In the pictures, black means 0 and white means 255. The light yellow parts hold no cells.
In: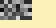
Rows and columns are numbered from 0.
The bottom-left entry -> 112
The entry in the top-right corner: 42
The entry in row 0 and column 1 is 190
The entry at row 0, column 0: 42
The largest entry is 216
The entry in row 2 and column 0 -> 11
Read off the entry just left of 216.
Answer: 97
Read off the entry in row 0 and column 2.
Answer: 55
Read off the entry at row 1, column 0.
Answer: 148
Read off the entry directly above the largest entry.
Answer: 97
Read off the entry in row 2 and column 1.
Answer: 112

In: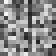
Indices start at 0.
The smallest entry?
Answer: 25
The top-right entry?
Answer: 96
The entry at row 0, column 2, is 202
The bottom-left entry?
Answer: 96
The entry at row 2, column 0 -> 145
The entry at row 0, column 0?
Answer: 108
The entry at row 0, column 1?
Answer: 245
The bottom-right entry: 83
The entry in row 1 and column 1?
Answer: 132
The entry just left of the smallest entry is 202
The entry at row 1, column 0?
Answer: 176
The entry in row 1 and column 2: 108
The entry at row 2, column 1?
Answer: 176

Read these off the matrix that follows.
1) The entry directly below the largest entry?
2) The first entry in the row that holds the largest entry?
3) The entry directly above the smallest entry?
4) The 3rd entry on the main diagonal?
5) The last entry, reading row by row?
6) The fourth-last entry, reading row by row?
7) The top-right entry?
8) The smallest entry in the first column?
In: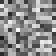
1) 58
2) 138
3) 138
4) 166
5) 125
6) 151
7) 58
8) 27

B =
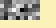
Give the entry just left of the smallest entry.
180
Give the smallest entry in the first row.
73
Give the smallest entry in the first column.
100
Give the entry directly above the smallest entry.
194
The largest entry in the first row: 180
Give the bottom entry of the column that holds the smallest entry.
155
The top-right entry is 129
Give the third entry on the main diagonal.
180
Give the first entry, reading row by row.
129
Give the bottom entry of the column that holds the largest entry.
143
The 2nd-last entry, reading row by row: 143
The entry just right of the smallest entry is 42
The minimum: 2
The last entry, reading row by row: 100
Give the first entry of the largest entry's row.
116

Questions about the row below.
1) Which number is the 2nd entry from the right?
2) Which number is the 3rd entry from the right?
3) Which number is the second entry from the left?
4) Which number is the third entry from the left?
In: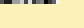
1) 99
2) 56
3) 30
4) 30
